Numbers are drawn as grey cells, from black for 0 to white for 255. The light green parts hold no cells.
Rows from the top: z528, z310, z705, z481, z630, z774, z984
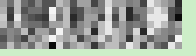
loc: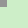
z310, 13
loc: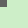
z774, 22
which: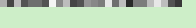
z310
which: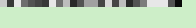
z705
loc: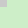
z705, 1
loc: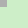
z310, 1

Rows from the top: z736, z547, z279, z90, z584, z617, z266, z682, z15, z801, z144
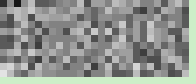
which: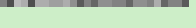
z279
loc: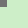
z682, 14

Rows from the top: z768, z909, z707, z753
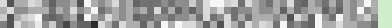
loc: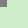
z753, 1
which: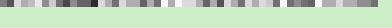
z753
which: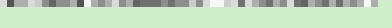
z768
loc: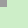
z707, 47
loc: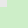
z753, 6
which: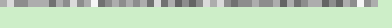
z909
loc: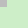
z753, 5

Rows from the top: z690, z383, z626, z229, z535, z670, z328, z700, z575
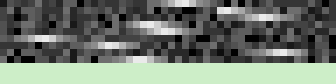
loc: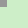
z670, 9
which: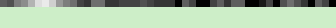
z670
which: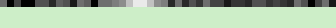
z575
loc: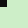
z700, 32

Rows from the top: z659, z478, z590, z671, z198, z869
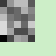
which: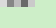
z671
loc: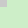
z671, 5
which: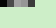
z869
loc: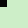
z869, 1
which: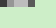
z659
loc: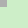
z478, 4

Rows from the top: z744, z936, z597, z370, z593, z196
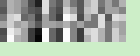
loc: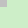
z936, 13
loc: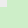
z593, 2
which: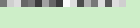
z597
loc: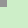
z370, 9
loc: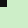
z593, 6

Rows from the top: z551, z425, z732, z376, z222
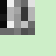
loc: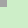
z425, 3
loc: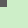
z222, 5

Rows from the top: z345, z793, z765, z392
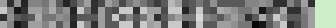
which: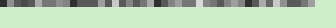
z765
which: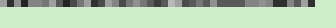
z345
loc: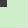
z345, 23
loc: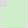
z765, 29
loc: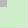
z345, 25
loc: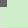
z765, 39

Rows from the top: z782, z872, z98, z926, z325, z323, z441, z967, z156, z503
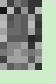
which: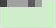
z156
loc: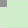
z872, 4
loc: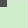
z98, 2
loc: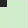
z323, 5
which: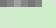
z967

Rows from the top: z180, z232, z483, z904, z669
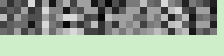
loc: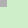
z180, 10
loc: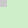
z904, 26
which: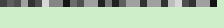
z232
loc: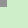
z669, 21

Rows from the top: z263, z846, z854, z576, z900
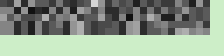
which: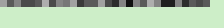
z854
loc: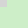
z263, 14
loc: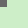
z263, 17

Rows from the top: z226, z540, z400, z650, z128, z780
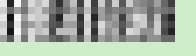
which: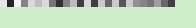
z226
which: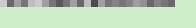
z540
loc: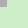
z128, 17

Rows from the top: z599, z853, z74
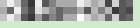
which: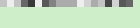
z599
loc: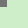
z853, 4
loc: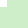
z74, 12
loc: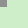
z853, 8
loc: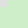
z853, 6
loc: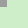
z74, 6

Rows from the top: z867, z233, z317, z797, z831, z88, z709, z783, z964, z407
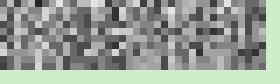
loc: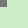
z317, 23
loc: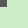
z317, 28

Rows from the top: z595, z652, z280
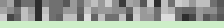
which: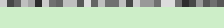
z280
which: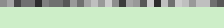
z595
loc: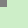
z595, 7
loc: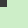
z595, 18
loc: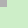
z652, 25

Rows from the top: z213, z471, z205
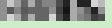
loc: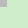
z213, 15
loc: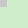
z213, 2
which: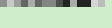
z213
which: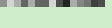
z205
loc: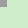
z213, 3
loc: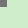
z205, 13

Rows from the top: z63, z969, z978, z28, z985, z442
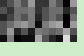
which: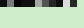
z442
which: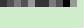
z63
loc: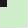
z985, 5
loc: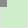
z28, 3
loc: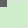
z985, 8
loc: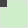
z978, 2

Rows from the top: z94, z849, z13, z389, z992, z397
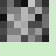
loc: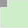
z992, 6
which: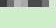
z389
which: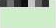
z94

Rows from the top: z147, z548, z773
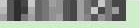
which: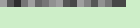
z773
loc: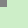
z773, 13
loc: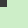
z548, 4
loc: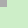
z548, 5
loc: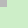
z548, 1

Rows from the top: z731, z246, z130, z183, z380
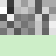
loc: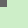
z380, 7
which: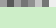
z183
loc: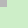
z246, 3
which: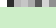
z246
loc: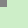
z130, 4

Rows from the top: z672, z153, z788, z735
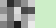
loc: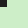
z735, 3
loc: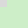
z153, 3

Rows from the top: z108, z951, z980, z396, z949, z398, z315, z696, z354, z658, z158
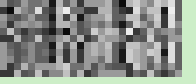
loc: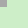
z108, 21
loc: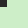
z951, 19
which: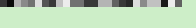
z951
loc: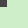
z980, 10
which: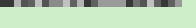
z158
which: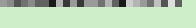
z354
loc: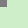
z980, 13

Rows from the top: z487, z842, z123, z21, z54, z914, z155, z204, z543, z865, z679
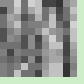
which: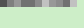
z54
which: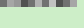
z123
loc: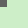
z543, 2
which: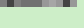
z204
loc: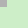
z123, 6

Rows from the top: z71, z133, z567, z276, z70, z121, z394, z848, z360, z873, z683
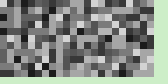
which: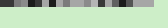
z683
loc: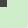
z71, 13
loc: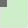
z133, 11
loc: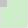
z394, 5
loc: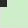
z873, 5
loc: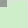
z873, 9

